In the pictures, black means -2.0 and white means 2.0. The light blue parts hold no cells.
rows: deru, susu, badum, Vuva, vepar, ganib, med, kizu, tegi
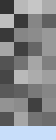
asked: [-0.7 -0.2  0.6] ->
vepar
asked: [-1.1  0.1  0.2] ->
badum
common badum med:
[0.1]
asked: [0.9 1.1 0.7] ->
deru
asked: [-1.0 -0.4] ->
Vuva

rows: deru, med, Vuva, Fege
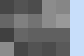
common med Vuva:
[-0.4]
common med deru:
[0.2]
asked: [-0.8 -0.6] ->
Fege
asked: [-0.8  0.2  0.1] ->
deru
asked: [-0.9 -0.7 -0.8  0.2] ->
deru
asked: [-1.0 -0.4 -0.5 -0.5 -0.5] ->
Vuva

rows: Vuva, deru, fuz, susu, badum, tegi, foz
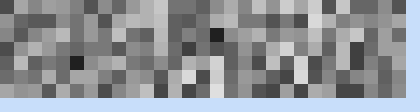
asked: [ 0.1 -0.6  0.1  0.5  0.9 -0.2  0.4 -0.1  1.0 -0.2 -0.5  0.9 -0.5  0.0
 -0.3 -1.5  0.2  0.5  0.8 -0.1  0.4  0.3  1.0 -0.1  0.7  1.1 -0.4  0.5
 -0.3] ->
fuz
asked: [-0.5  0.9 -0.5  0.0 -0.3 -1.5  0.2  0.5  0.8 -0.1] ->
fuz
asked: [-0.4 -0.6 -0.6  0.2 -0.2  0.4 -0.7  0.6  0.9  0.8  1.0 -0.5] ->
deru

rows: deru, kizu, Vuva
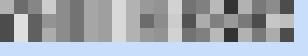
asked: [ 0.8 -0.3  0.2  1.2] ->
kizu
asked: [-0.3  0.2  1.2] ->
kizu
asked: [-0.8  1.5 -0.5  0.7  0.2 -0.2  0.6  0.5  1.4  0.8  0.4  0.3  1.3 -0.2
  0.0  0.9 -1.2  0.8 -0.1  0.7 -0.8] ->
Vuva

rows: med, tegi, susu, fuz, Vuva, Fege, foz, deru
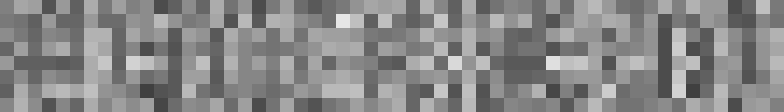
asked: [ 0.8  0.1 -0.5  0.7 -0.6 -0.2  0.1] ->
med
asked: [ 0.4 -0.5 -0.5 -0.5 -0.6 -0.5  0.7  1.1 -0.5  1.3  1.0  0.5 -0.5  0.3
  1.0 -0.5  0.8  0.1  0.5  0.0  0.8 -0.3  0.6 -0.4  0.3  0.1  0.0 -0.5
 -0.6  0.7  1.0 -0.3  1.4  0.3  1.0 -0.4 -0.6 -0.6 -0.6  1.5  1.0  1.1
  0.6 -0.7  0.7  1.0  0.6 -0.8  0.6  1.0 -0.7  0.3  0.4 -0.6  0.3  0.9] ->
Vuva
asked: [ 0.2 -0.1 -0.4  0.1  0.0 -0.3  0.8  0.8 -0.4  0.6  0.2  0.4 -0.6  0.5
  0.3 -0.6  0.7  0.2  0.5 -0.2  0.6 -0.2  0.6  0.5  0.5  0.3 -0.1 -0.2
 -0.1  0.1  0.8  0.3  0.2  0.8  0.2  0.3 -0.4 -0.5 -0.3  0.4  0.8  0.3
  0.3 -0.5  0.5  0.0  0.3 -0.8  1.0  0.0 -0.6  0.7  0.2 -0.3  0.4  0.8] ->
susu
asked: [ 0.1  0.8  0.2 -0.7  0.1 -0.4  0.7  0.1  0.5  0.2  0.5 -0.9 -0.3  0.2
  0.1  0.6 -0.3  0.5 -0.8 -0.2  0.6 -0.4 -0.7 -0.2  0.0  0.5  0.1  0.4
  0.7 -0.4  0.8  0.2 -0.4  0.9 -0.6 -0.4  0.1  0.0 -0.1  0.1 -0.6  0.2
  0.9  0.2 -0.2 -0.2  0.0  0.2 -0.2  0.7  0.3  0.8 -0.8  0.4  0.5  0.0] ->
deru
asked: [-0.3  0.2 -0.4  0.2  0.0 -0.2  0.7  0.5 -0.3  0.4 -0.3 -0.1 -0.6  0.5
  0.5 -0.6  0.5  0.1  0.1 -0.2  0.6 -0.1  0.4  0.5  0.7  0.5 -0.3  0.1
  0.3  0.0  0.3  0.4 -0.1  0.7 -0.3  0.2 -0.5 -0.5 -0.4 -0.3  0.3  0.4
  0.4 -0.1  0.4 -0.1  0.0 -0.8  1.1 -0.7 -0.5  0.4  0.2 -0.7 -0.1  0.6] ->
Fege

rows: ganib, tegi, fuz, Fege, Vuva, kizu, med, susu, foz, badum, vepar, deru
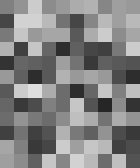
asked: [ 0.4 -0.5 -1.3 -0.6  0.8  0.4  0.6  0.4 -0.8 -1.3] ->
kizu
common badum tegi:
[-0.2]

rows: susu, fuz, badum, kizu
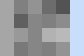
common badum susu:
[0.6]
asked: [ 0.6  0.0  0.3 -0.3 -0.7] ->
susu

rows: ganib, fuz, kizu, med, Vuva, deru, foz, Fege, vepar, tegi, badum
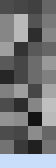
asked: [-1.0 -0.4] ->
ganib
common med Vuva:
[-0.6]
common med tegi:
[-0.4]
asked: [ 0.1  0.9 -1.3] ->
kizu
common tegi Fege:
[-0.8]

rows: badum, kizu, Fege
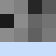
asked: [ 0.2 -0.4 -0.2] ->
kizu
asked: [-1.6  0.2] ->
kizu
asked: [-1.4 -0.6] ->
badum
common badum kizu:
[0.2]

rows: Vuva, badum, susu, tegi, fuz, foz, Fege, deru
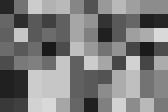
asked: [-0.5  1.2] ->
fuz
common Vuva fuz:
[1.2]
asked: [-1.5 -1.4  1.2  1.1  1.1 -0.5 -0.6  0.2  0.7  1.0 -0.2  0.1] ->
Fege
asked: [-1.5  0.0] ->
deru

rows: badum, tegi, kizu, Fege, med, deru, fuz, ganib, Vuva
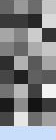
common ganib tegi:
[-1.1]
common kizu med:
[0.6]

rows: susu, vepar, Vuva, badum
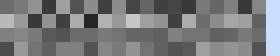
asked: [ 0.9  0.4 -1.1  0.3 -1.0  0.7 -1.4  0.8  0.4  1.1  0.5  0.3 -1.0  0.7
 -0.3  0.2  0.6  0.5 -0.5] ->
vepar
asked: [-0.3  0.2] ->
vepar

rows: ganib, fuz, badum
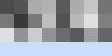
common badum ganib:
[-0.6]
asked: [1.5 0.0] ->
fuz

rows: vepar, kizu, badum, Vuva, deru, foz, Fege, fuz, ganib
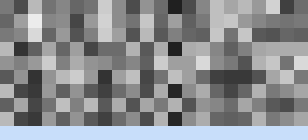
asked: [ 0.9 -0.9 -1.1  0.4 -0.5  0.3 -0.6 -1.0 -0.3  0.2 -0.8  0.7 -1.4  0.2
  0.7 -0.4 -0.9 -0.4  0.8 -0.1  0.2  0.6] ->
Fege
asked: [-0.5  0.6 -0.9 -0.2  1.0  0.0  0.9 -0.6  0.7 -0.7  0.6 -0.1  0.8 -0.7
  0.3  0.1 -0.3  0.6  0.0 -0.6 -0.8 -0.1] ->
fuz
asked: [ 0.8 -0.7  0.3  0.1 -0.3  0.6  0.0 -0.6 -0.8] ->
fuz
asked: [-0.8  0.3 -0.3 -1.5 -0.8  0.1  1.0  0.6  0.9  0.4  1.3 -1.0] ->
vepar
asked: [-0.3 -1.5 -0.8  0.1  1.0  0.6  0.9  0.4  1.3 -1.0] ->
vepar
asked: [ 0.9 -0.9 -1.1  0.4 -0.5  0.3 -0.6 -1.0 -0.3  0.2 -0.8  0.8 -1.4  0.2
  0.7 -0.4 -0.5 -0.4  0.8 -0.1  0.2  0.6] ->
ganib
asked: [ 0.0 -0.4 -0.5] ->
badum

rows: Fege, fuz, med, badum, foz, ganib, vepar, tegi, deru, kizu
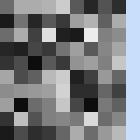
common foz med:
[0.0]
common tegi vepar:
[0.5]
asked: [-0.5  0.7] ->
fuz

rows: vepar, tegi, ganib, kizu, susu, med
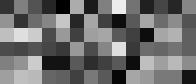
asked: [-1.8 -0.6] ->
tegi
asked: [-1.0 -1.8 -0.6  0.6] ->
tegi
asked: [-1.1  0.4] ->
kizu

